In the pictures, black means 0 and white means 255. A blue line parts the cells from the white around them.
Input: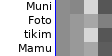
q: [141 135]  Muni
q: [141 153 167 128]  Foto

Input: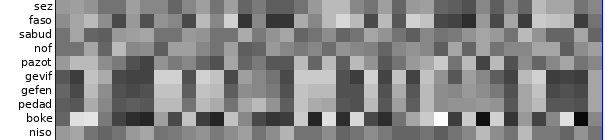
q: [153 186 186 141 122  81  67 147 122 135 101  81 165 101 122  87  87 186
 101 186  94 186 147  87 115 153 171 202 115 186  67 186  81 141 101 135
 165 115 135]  pazot
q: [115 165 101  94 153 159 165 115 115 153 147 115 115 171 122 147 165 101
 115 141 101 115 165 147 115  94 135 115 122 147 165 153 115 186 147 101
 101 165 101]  sabud
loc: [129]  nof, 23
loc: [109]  nof, 20
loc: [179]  niso, 17

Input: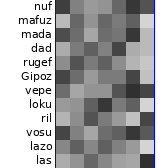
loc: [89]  vosu, 7
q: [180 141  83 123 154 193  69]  ril
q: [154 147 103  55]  nuf
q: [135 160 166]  las
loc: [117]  mada, 5

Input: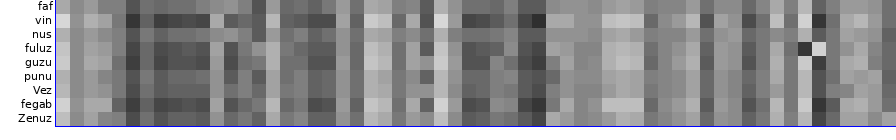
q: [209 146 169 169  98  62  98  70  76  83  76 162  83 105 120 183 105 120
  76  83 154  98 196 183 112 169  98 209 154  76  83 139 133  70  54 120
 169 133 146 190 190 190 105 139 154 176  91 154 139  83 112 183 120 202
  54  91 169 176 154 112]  fegab
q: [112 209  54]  vin

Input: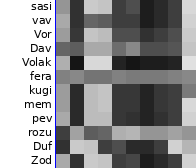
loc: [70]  Zod, 6
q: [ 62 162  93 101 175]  rozu
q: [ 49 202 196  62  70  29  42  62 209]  Zod
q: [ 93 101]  rozu
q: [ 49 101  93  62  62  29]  vav

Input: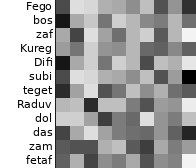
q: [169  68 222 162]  zaf
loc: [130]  fetaf, 9
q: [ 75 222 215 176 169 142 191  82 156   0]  subi
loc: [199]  bos, 3

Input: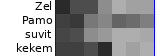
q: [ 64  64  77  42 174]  kekem
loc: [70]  suvit, 1
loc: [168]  suvit, 7

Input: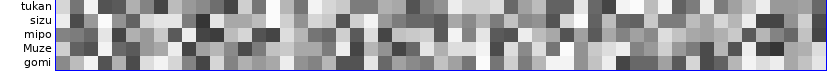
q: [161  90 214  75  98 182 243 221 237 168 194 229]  gomi
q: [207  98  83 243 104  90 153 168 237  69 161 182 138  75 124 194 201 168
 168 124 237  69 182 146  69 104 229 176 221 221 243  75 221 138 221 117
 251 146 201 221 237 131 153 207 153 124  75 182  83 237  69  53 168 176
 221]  Muze
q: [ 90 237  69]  mipo
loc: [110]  tukan, 12
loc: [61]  mipo, 12
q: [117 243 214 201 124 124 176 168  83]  tukan

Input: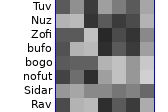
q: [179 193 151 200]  bogo
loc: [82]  bufo, 1
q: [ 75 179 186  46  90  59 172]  Rav
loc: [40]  Zofi, 4

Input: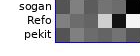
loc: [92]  sogan, 3
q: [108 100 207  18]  Refo
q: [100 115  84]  pekit
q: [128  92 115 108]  sogan

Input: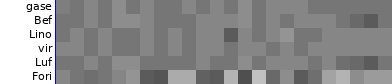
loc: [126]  gase, 1
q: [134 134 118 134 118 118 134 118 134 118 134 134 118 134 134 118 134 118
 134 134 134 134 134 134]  vir
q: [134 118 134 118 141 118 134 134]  gase
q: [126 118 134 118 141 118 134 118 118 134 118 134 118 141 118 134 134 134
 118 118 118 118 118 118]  gase

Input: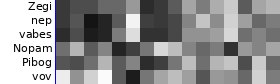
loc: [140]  nep, 12
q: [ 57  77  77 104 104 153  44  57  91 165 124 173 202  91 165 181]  Zegi
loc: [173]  Zegi, 12
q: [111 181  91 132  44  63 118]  Pibog
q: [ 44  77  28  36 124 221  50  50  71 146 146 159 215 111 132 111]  vabes

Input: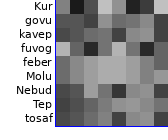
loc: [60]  Kur, 7
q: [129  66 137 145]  tosaf
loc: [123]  Tep, 4
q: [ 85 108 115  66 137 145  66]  kavep

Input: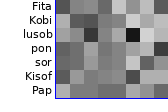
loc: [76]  Kisof, 6
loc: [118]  pon, 4
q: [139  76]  Kisof

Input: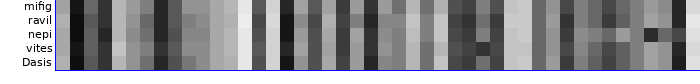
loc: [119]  Dasis, 10
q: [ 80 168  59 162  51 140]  nepi
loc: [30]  Dasis, 45
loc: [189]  nepi, 26
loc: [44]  nepi, 43
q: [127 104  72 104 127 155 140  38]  mifig

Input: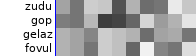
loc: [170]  gelaz, 9
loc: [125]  gop, 1
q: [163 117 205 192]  fovul
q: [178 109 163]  gelaz

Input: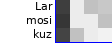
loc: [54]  mosi, 1
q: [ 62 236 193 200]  Lar
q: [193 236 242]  kuz
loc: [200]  Lar, 4
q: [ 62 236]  Lar
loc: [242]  kuz, 4

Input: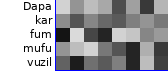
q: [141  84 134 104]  kar
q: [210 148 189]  Dapa

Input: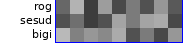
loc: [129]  bigi, 2
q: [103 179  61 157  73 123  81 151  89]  rog
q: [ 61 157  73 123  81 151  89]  rog
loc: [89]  rog, 9
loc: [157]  rog, 4
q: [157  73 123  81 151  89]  rog

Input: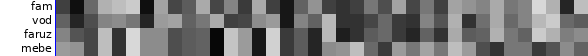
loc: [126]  faruz, 37
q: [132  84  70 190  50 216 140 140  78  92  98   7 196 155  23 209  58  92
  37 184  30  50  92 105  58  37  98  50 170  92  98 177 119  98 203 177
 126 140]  faruz
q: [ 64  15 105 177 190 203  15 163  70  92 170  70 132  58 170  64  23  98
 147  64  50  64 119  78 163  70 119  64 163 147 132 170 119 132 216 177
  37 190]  fam
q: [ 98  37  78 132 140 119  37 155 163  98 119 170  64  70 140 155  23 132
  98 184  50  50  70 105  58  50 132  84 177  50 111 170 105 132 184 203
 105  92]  vod
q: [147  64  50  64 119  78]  fam
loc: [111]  vod, 31

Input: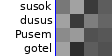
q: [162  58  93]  susok
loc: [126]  dusus, 3
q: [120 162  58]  susok

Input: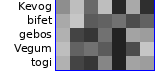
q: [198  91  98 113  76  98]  bifet
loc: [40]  Kevog, 5
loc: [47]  Kevog, 7

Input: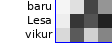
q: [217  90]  vikur
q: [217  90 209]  vikur
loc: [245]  baru, 1
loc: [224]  baru, 2
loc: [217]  vikur, 1
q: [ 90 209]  vikur
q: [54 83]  Lesa

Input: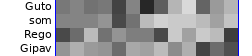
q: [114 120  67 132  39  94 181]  Guto
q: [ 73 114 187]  som
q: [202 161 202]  Rego
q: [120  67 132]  Guto
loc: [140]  Gipav, 9
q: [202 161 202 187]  Rego

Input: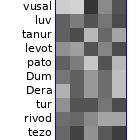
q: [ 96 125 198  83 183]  pato
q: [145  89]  tezo

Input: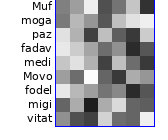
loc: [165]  fadav, 3
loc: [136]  fodel, 5
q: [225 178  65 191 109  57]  medi

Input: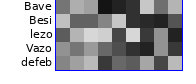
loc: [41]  Besi, 7
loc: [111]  Bave, 8
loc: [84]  Besi, 9
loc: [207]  lezo, 4
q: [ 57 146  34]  lezo
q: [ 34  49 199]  Bave
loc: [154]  Vazo, 3

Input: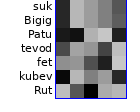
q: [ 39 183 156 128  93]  Bigig
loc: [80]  fet, 3

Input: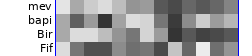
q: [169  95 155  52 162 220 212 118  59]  bapi
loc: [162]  bapi, 5
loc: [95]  bapi, 2
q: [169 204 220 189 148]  mev

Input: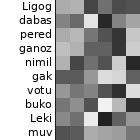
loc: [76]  Ligog, 5
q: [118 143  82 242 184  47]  buko
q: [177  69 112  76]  Ligog
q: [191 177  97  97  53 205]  ganoz
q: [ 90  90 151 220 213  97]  gak
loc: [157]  muv, 5
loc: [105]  dabas, 2

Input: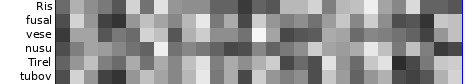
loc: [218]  Ris, 26
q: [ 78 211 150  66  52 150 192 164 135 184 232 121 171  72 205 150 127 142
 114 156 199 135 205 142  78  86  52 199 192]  fusal
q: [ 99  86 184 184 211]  Ris
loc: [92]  vese, 19

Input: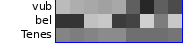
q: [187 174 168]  vub
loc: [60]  bel, 5
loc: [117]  Tenes, 9

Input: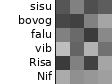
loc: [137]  falu, 4
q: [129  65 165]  Risa
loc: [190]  vib, 1

